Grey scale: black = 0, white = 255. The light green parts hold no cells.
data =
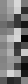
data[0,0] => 140
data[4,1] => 133
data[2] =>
[127, 146, 55, 127]
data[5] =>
[151, 194, 213, 4]
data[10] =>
[155, 213, 179, 24]
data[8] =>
[131, 152, 145, 51]
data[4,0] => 123
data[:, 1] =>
[173, 162, 146, 90, 133, 194, 156, 176, 152, 146, 213, 38]
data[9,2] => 67
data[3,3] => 22
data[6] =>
[129, 156, 49, 75]
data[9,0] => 134
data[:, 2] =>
[216, 206, 55, 55, 207, 213, 49, 61, 145, 67, 179, 49]
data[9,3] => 11

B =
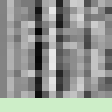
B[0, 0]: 131
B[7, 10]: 141
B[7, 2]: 143
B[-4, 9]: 95
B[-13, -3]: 184
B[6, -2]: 160
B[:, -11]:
[68, 20, 49, 72, 5, 86, 11, 13, 7, 12, 82, 26, 34, 14]
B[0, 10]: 205
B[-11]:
[130, 160, 122, 180, 198, 72, 129, 161, 26, 99, 158, 190, 139, 205, 183, 124]
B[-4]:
[131, 157, 118, 176, 199, 82, 146, 180, 37, 95, 136, 157, 110, 190, 192, 154]
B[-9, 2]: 114
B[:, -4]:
[78, 137, 113, 139, 93, 76, 71, 130, 114, 128, 110, 138, 135, 71]
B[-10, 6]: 112
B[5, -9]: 200
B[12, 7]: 219
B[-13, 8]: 73
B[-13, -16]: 131
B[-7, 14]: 156
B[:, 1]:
[186, 179, 183, 160, 174, 155, 170, 177, 176, 177, 157, 180, 181, 169]
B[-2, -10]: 166
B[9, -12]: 126
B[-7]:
[130, 177, 143, 157, 125, 13, 142, 231, 87, 114, 141, 171, 130, 195, 156, 81]
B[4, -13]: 169
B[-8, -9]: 186
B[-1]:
[131, 169, 138, 179, 162, 14, 89, 179, 98, 179, 194, 163, 71, 137, 150, 139]
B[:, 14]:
[176, 133, 126, 183, 185, 167, 160, 156, 177, 157, 192, 119, 112, 150]
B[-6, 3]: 163
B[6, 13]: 144

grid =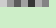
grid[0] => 205
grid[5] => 174
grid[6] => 132

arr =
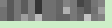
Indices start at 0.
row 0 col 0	127
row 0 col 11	70
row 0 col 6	112
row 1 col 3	92
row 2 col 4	127
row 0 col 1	89
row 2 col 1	89
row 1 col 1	89
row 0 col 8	101
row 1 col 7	112
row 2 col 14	131
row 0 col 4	127
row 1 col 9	177
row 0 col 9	130
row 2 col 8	99
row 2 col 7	112

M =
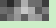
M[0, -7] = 79
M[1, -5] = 156
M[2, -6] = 117
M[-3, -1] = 59
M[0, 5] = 108
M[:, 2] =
[94, 156, 150]
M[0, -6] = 42

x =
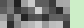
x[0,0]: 83
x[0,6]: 93
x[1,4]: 110
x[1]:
[96, 122, 57, 80, 110, 207, 113, 77, 43, 146]
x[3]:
[187, 46, 133, 173, 184, 205, 154, 189, 194, 63]
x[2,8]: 98
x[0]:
[83, 113, 31, 161, 202, 93, 93, 60, 167, 169]
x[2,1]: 82

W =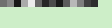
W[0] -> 111
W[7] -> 76
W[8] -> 26
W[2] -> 25

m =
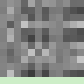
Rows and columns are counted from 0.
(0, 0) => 131
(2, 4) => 86
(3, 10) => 174
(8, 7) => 154
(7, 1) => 101
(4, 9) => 97
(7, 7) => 142
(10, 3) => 87
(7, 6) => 182
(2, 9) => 97
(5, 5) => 121
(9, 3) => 124
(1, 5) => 124
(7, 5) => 117
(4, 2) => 128
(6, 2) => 130
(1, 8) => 122
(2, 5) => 127
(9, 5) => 135
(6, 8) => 128
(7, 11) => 135
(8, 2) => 120
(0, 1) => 146
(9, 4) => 96
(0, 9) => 140
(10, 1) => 189
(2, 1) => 144
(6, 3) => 151
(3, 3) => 194
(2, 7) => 129
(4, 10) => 92
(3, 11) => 188
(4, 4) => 98
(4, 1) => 166
